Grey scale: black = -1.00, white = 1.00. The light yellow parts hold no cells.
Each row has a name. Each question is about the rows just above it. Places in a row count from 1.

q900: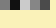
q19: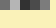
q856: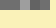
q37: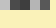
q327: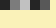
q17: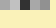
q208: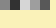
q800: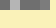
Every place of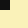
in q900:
2
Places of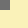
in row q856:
1 2 5
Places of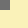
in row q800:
1 3 4
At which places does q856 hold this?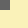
4
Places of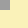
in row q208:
4

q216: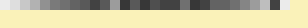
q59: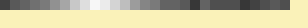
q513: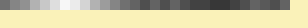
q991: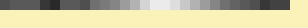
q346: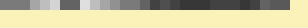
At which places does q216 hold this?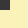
13 15 20
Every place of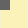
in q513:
14 16 18 26 29
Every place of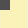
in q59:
22 23 24 27 29
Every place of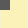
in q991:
2 3 4 7 8 25
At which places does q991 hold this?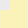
16 17
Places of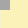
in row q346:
4 11
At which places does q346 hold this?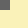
7 8 15 27

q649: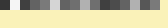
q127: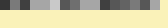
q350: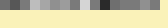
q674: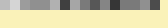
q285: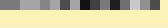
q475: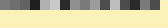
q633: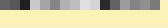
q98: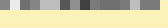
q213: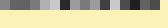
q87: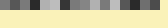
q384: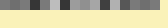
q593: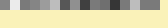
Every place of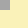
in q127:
4 5 9 10 16
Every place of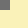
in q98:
3 11 12

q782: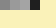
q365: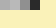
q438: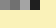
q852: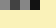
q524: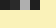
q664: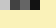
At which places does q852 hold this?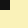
4
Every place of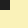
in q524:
1 4
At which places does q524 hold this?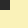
2
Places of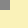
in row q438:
1
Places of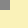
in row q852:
1 3

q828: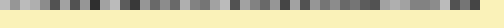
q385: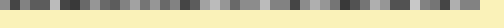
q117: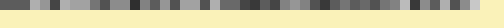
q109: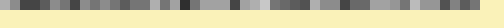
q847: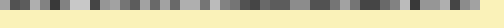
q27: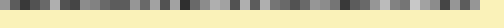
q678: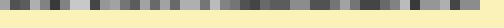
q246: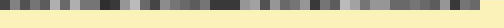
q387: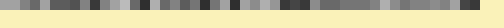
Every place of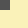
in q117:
11 18 21 32 38 46
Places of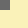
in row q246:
7 15 19 29 40 41 43 48
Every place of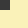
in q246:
12 22 23 24 32 46

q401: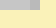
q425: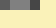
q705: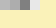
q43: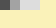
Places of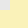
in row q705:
4
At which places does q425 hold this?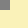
2 3
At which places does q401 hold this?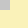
1 2 3
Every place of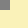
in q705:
3
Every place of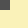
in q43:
1

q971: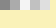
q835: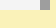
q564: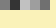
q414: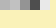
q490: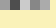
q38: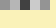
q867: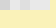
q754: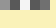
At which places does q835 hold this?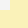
1 2 3 4
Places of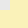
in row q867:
2 4 5
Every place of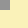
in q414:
3
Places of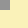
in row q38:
1 5

